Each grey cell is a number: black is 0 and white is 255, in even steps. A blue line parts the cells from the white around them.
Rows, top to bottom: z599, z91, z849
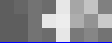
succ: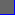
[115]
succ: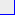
[173]
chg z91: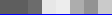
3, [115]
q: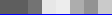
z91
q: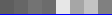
z599
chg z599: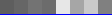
7, [195]

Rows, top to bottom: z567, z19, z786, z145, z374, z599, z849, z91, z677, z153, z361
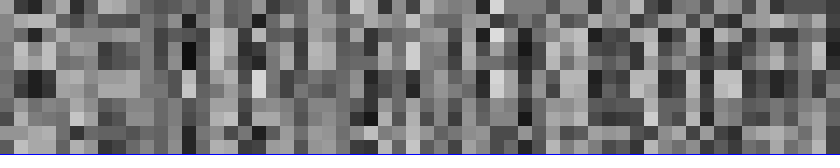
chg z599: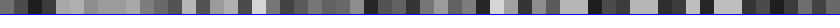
56, [38]
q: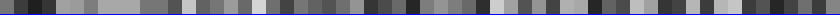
z849
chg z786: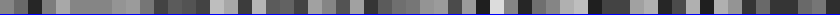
44, [75]
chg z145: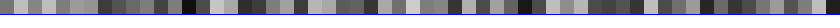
13, [133]
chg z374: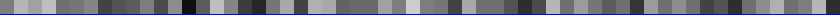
48, [105]

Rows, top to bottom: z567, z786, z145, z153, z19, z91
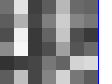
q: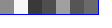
z153
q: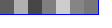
z786
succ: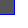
[106]
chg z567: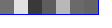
3, [63]
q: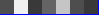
z145
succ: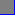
[205]

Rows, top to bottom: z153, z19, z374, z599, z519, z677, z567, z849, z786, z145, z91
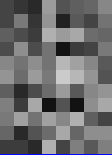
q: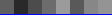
z567
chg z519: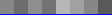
2, [115]

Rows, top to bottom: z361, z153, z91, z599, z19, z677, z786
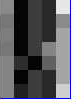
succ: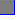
[4]
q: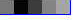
z599
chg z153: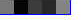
5, [138]
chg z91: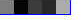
5, [165]

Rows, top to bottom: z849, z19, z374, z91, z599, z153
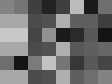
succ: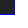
[63]
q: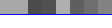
z153
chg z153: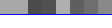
8, [131]
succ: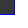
[88]

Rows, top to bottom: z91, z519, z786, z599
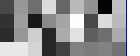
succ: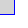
[38]
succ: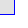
[94]
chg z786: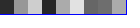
7, [94]
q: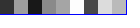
z519

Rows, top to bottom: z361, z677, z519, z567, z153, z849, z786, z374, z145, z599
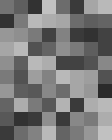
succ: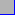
[58]
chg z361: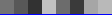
2, [94]
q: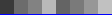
z599
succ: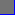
[94]

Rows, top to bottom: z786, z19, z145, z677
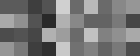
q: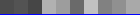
z145
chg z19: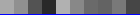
7, [99]

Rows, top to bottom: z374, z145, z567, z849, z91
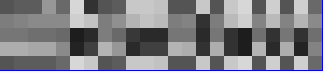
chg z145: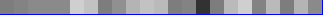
21, [131]
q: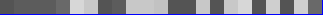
z91
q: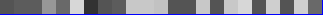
z374
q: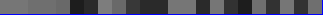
z567
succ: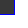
[42]

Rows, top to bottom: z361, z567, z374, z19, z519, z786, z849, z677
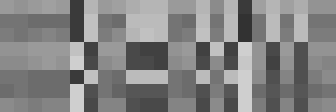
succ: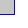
[147]
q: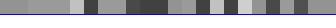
z19
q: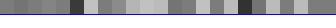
z374

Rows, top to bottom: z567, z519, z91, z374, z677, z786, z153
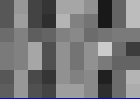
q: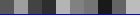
z519
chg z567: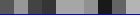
10, [188]
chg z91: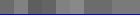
8, [116]

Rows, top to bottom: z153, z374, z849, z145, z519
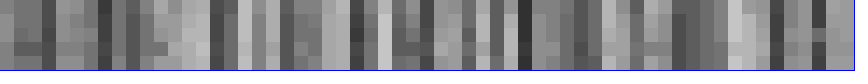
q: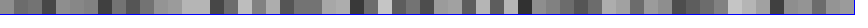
z849
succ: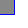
[129]
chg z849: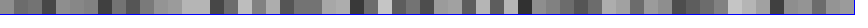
11, [115]
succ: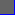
[129]
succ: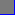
[167]
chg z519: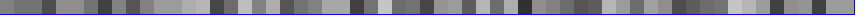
25, [173]
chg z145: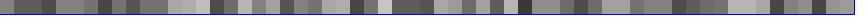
61, [148]

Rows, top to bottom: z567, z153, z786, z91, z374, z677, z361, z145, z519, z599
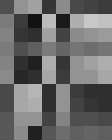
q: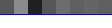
z599
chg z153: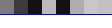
5, [25]
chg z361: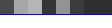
4, [47]
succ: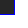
[47]

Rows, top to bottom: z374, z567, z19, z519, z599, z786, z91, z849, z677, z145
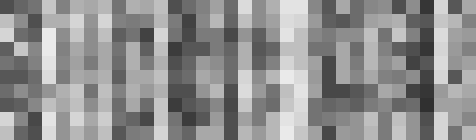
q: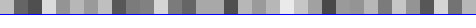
z145
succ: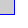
[115]

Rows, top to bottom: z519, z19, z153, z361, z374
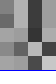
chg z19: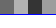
3, [60]
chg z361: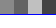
3, [185]

